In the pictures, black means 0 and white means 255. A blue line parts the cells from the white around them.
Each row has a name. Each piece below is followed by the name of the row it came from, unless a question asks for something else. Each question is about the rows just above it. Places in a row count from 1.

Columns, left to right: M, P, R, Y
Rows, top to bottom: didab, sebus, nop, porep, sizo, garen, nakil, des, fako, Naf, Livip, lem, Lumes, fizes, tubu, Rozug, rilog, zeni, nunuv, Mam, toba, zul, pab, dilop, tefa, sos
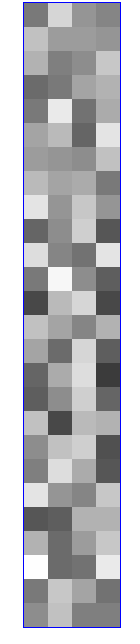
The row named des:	[186 164 171 121]
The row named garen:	[164 186 101 228]
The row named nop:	[178 127 141 199]
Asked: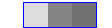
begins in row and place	Livip, 1
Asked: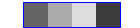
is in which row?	Rozug
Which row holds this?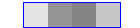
toba
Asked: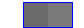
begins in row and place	porep, 1

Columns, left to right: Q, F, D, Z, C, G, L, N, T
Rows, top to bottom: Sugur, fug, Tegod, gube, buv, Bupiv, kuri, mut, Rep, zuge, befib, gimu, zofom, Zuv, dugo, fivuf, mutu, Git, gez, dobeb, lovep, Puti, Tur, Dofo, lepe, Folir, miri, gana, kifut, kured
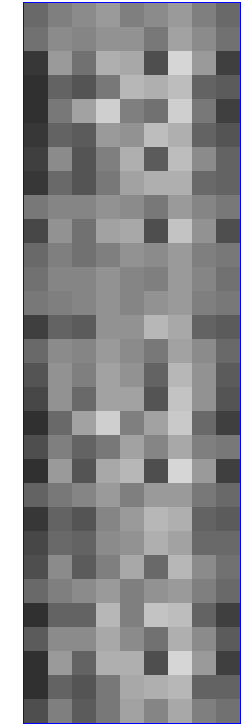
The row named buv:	[ 48 120 162 207 127 113 207 120  63]
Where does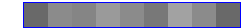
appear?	dugo

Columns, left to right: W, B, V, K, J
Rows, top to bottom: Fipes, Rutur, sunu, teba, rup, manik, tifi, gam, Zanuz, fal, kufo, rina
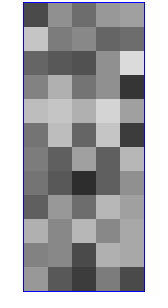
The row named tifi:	[124  95 160  95 183]
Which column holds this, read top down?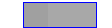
J
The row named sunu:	[101  88  81 144 219]
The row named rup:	[189 197 176 212 160]
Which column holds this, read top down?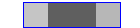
K
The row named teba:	[130 176 116 144  53]

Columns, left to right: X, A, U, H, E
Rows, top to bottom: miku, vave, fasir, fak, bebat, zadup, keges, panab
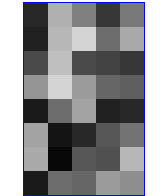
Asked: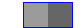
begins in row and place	fak, 3
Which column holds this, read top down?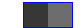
H
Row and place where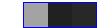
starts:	bebat, 3
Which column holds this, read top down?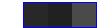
X
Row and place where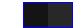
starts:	zadup, 2
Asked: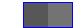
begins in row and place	zadup, 4
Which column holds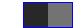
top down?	E

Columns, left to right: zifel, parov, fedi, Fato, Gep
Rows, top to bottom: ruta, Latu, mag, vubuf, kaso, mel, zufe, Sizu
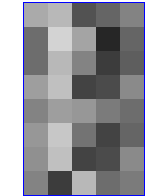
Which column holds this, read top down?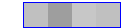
parov
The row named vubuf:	[158 192  67  75 138]
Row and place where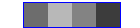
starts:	mag, 1
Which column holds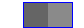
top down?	Gep
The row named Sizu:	[131  60 184 109 123]

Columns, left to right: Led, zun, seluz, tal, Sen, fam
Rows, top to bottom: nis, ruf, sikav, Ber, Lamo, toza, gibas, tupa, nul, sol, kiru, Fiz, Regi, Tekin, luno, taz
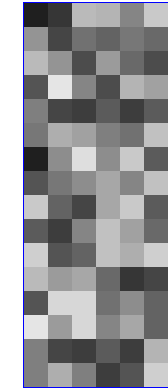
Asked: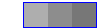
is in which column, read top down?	zun
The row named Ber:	[ 84 229 133  76 180 161]
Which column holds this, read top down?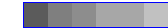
tal
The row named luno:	[127  69  61  91  61 180]
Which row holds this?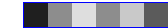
gibas

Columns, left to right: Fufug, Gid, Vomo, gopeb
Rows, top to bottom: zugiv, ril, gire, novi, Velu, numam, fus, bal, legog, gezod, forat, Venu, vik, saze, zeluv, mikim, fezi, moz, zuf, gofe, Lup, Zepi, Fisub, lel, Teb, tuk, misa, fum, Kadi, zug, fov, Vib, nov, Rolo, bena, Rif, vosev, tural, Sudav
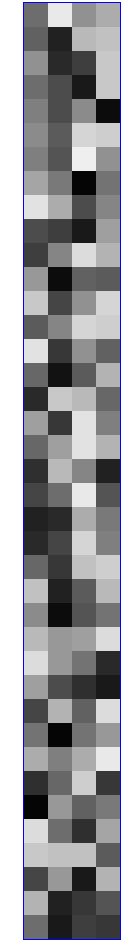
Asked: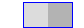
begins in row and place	forat, 3
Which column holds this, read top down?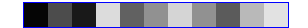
Vomo
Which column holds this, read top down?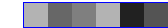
gopeb
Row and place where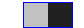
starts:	Teb, 1

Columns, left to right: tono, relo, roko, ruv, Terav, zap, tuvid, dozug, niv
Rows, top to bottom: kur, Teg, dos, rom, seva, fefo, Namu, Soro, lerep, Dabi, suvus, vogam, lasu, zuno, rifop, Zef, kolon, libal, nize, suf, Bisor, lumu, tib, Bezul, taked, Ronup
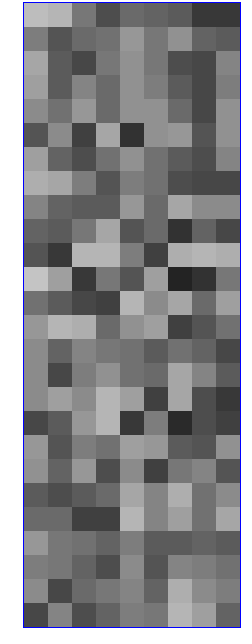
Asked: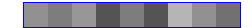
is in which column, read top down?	Terav
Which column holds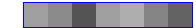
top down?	tono
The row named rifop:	[139  99 132 119 113  91 113  99  71]
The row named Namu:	[159  99  77 113 145 113  91  77 132]
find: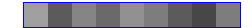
rom
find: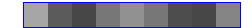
dos
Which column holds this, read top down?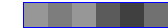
roko

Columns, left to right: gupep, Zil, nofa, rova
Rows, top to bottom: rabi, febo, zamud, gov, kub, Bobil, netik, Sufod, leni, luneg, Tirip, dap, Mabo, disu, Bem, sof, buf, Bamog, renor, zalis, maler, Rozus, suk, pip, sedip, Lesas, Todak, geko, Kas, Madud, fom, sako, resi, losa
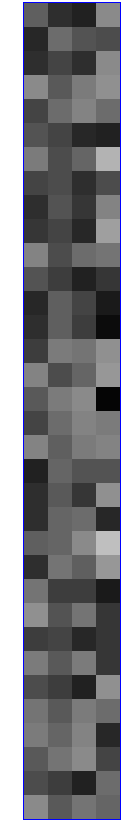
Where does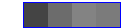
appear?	Bamog
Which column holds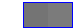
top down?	gupep
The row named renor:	[131  95 123 131]
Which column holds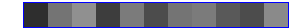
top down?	gupep

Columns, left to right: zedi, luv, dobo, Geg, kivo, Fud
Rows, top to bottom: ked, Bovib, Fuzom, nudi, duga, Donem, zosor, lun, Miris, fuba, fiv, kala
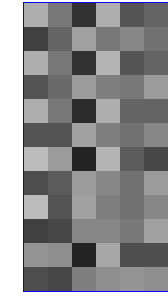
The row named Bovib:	[ 64 100 161 120 135 113]
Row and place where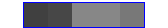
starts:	fuba, 1
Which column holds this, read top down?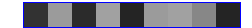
dobo
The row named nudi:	[ 84 106 155 127 120 155]

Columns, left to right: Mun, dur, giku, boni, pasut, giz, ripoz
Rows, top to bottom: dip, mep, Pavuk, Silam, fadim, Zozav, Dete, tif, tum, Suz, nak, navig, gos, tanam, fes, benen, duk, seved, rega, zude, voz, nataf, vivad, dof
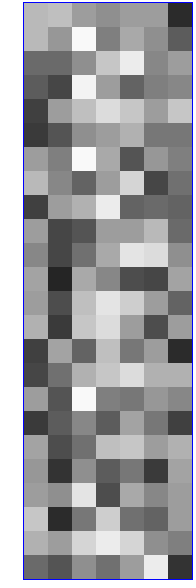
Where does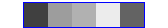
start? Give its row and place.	tum, 1
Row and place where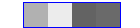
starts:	tum, 3
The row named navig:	[163  37 169 135  77  70 163]
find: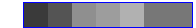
Zozav
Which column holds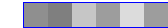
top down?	boni
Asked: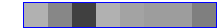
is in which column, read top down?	ripoz

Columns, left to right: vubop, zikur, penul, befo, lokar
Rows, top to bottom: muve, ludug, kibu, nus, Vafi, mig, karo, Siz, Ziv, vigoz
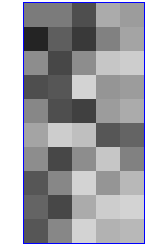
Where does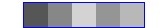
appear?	Siz
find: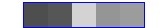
nus

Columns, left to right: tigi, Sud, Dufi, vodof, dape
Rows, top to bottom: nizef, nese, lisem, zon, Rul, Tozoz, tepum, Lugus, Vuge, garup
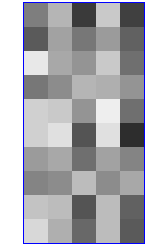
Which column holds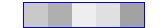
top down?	vodof
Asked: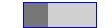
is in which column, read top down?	tigi
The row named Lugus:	[132 140 188 140 168]
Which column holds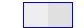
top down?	vodof
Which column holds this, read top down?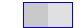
Sud
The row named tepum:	[155 168 111 162 132]

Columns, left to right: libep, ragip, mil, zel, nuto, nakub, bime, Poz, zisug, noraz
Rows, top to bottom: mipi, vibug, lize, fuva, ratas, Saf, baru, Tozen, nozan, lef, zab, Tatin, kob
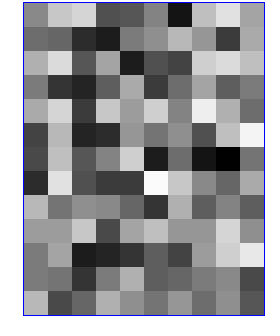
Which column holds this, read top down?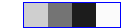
nakub
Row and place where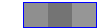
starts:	kob, 5

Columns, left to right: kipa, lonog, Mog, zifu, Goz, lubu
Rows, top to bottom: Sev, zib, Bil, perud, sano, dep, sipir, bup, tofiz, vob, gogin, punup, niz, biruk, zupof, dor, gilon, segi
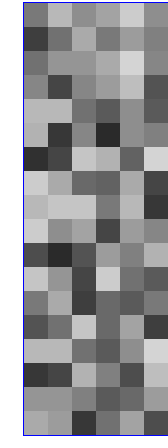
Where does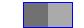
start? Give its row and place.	zib, 2
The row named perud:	[134  69 134 156 190  83]
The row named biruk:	[ 83 113 197 105 163  62]
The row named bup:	[204 170 105  98 170  69]
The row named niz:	[121 170  62 105  90 121]

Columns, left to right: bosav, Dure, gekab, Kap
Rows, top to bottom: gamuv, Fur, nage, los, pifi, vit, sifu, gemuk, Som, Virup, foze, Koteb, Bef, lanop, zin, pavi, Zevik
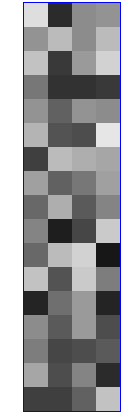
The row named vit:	[180  83  77 230]
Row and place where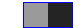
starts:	Bef, 3
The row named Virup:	[132  30  70 202]
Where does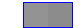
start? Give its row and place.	pifi, 3
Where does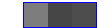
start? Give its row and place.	zin, 1

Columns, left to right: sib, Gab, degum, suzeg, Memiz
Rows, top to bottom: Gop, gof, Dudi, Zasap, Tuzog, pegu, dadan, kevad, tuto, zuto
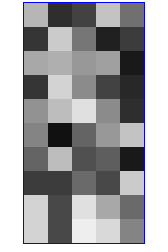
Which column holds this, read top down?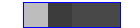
Gab
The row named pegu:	[132  17 100 152 195]
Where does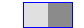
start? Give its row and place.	Tuzog, 3

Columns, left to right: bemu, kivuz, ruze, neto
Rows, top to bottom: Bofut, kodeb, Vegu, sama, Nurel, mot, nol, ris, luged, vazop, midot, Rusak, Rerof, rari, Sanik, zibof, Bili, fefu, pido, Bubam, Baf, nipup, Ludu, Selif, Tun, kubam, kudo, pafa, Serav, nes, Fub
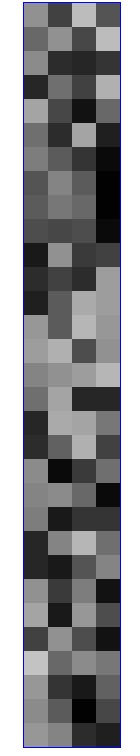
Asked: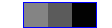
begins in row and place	ris, 2
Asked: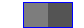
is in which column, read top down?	bemu
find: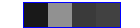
midot

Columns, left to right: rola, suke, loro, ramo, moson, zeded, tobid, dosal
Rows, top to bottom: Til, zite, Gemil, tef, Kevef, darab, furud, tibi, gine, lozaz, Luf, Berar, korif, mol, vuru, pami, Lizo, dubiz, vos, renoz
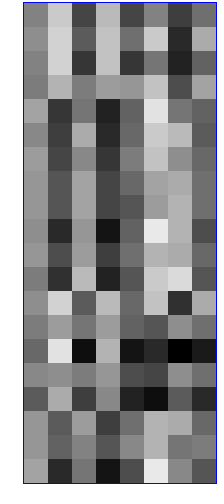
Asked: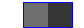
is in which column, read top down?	moson
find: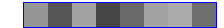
tibi

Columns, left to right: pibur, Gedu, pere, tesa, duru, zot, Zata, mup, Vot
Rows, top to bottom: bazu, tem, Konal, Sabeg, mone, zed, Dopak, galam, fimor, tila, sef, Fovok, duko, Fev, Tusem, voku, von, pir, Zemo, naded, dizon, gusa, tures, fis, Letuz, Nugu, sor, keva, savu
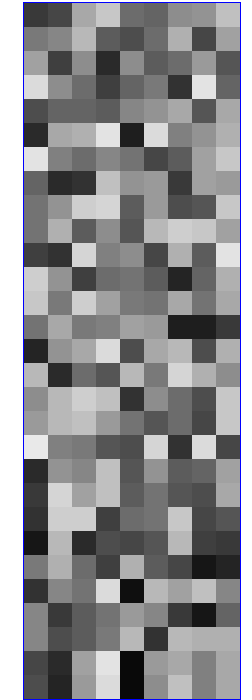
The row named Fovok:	[206 147  63 108 115  92  36 100 176]
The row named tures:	[ 22 184  42  77  70  85 184  63  57]
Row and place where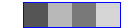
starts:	voku, 4
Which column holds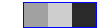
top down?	pere
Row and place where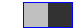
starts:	von, 4
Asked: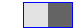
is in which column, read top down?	pibur
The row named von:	[141 184 206 192  50 141 108  77 199]

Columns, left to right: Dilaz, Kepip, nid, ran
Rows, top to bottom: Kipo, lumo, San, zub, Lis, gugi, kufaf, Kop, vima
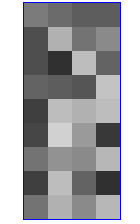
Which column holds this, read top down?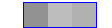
Kepip
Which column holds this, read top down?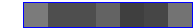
Dilaz
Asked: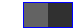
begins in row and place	Kop, 3
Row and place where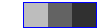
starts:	Kop, 2

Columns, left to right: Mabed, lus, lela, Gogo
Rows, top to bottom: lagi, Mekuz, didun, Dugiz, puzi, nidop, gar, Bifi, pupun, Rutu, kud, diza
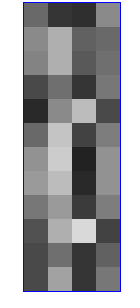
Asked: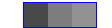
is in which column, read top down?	Gogo
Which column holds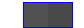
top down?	Mabed
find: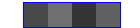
kud
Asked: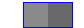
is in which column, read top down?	Gogo
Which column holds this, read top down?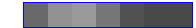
Mabed
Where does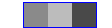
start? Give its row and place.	puzi, 2

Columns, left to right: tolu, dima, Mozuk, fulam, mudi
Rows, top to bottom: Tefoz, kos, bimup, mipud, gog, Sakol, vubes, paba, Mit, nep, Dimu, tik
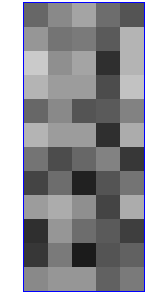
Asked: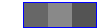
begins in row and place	gog, 1
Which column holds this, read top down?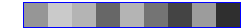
tolu
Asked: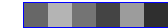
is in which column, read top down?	tolu
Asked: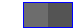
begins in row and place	Tefoz, 4

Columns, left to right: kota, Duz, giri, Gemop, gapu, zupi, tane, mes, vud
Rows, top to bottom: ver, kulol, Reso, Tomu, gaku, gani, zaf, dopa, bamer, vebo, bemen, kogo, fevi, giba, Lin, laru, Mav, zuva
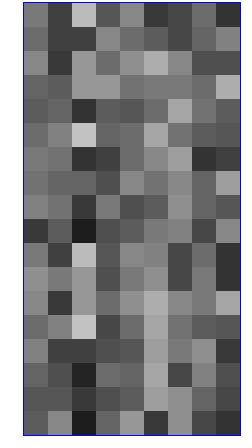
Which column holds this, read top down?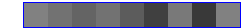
Duz
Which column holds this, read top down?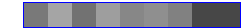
tane
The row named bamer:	[129 114  57 121  79  92 143 100  86]
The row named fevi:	[135  57 151 108 143 173 135 121 165]
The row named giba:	[108 129 194  71 108 165 114  92  86]
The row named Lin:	[129  64  64  79  86 158 121 143  57]
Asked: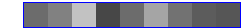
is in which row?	giba

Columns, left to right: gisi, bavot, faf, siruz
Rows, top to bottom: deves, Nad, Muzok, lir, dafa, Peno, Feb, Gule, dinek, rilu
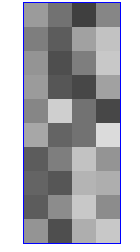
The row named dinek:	[ 92 140 200 140]
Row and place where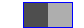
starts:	rilu, 2
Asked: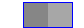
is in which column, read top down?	gisi

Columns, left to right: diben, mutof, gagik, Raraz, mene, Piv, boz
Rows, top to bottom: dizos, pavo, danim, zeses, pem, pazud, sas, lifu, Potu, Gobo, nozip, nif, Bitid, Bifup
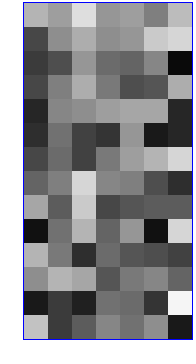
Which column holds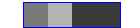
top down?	mutof
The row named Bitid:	[ 25  59  32 113 107  52 245]
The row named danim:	[ 59  78 150 107 100 134  10]
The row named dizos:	[180 158 222 150 158 127 188]
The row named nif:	[142 180 166  85 121 134 100]
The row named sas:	[ 71 107  65 121 158 180 214]

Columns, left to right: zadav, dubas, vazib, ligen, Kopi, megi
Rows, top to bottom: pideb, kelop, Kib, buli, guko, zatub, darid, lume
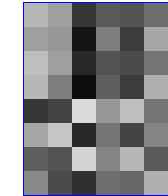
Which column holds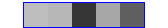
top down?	zadav
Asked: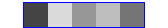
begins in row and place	guko, 2

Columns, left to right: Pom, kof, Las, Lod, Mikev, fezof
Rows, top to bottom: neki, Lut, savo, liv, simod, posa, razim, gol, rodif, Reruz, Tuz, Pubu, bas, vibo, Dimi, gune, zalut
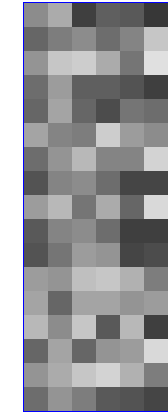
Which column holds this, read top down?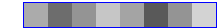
Lod
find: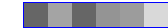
Dimi
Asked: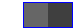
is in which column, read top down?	Mikev
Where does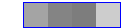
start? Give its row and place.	posa, 1
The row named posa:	[164 132 125 205 156 140]

